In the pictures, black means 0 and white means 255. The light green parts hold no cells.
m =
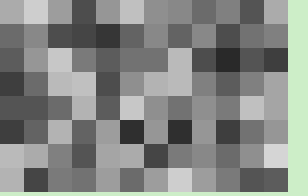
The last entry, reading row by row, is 92
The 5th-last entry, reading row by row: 206
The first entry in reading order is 171
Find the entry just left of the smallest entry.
77
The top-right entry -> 171
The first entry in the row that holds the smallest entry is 92
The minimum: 41
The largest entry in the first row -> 206
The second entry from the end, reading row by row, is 84
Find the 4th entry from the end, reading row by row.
157
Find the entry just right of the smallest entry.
84
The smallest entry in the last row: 69
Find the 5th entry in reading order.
150
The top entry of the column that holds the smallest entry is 128
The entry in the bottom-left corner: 179
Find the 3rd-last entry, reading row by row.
122
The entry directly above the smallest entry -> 77
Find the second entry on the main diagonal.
136
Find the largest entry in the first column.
186
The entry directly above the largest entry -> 150

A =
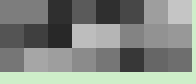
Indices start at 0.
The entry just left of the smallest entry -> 63
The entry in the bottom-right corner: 110
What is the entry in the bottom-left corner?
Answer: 118
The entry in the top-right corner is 197
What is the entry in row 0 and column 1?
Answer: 125
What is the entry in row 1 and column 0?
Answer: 84
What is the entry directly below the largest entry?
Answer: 152

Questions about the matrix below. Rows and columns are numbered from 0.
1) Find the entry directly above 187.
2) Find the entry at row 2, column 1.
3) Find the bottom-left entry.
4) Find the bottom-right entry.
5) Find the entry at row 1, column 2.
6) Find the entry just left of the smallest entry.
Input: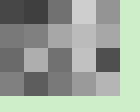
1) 206
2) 174
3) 128
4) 181
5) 167
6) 71

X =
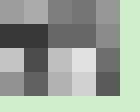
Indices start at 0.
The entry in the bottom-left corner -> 145
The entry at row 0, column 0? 157
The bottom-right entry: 90
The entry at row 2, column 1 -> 77
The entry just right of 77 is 190
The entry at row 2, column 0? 196
